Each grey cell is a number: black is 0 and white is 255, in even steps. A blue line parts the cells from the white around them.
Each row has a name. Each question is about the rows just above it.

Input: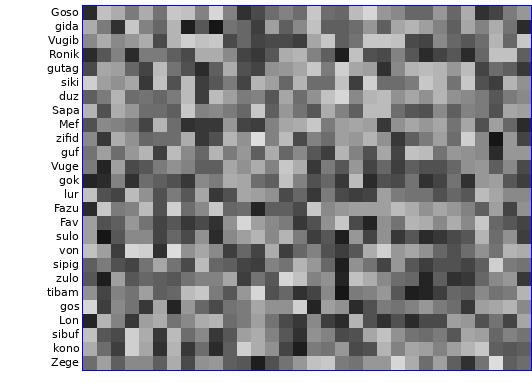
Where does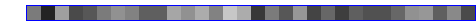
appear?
Vuge
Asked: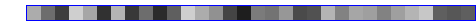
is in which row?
kono
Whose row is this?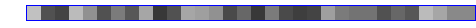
lur
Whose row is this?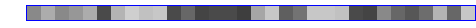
Vugib

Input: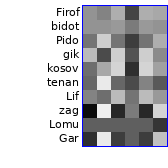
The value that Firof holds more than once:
[174]
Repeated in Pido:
[116]
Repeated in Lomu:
[95]
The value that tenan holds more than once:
[103]

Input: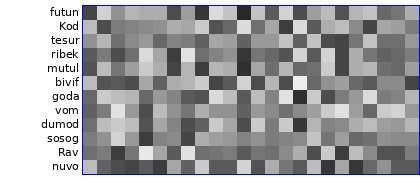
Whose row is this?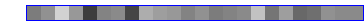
sosog
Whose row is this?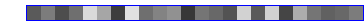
ribek

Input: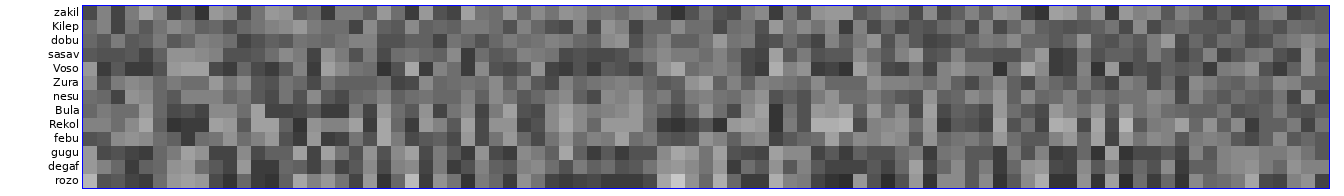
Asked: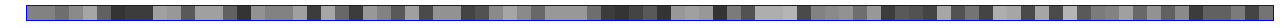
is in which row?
Rekol
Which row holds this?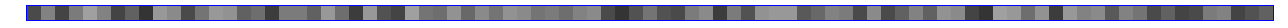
zakil
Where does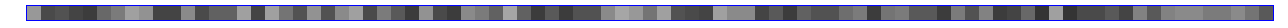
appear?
gugu
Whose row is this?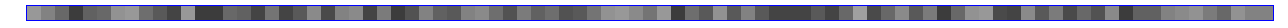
degaf
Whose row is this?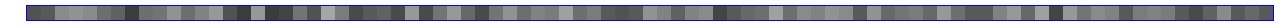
febu

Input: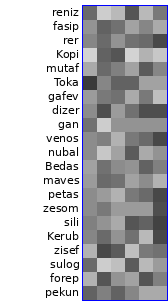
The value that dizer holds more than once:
[78]
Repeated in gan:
[147]
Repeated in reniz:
[185]
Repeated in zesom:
[155]

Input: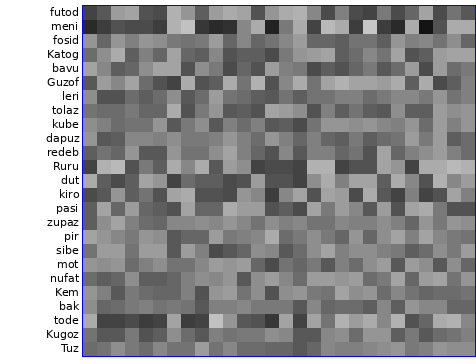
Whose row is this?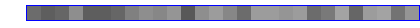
nufat
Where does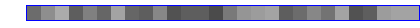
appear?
Katog

